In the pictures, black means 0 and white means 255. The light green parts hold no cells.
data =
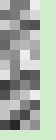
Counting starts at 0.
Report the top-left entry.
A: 205
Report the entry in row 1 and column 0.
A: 111
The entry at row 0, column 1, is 122
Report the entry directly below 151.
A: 195
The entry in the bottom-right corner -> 142
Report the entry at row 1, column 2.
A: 183
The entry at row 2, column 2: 91
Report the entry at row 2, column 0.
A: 205
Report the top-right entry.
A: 236
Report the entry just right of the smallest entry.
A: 172
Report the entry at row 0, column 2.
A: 122
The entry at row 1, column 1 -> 122
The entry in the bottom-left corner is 71
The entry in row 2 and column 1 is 172

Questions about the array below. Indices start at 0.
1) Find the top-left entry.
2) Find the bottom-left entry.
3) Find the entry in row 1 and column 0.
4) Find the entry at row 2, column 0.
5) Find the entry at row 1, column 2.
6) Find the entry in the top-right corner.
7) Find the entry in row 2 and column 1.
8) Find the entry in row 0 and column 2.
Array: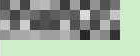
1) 81
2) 147
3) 114
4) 196
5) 124
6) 114
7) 93
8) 69

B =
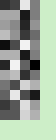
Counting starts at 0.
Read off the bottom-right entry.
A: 177
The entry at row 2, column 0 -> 157
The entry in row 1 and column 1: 168
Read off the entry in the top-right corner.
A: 126
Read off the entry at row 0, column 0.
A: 48
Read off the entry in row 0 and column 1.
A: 66
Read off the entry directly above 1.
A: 126
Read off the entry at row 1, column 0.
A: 168
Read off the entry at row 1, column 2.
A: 25
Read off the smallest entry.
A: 1

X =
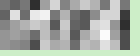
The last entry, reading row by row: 77
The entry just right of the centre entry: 99
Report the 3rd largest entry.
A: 233
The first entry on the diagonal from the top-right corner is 119
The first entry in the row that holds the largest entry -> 149
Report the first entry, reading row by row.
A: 119
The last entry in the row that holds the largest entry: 77
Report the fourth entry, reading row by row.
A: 47
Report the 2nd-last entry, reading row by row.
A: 190
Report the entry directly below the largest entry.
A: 224
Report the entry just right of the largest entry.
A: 160
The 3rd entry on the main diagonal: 179
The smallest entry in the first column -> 99
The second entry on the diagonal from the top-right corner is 213
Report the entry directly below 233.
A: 202
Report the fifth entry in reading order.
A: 160
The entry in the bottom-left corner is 149
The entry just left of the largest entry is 202
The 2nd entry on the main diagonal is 224

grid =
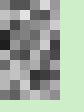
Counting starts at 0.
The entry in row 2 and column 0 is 164
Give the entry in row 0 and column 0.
141
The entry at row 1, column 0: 194
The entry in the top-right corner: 152
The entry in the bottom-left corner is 117
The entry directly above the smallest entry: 41
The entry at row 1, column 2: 226
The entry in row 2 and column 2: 129
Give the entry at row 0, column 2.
84
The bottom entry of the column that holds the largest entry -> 164
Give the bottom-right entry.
141
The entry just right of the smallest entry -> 152

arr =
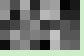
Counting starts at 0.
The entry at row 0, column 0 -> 138
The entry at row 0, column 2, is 171
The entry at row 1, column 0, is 150
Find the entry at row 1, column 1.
24
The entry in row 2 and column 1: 68
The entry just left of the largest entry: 116
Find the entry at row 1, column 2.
138
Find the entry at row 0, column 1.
77
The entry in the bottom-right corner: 98
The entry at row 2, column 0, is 48
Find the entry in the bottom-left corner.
13

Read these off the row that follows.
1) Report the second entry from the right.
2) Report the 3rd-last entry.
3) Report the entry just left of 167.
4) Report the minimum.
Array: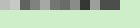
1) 77
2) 158
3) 129
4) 54

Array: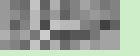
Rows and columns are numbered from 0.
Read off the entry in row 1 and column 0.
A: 153
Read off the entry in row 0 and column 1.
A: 119
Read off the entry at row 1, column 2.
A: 119
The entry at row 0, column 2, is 108
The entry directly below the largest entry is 108
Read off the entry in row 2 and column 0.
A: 153
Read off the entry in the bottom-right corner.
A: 163
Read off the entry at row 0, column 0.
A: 153
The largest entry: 204
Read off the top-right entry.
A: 130
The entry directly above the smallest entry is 141
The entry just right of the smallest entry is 97
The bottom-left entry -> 141
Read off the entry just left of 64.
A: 119

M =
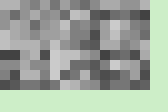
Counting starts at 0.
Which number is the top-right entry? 179
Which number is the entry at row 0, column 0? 179
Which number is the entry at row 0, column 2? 147
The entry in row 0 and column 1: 179
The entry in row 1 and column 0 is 147
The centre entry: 128
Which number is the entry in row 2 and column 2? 159
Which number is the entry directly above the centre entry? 128
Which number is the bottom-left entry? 77
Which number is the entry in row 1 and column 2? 147
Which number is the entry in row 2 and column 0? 147
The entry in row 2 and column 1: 170
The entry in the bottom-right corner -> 97

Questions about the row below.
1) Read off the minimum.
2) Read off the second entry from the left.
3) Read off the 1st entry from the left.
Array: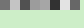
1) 50
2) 196
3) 115

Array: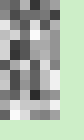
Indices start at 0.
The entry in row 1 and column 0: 138
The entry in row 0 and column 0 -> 120
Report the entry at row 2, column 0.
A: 230
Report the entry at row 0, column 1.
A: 98
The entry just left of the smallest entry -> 190
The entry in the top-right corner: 160
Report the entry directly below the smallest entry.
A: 200
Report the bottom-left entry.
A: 98
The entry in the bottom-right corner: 160
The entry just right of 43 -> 129
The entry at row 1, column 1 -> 75

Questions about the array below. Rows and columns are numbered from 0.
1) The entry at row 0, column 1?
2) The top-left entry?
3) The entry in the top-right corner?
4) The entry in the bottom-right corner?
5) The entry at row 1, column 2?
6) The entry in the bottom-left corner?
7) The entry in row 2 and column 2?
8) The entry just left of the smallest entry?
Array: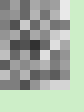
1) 159
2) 116
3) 233
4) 212
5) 104
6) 126
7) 202
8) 81
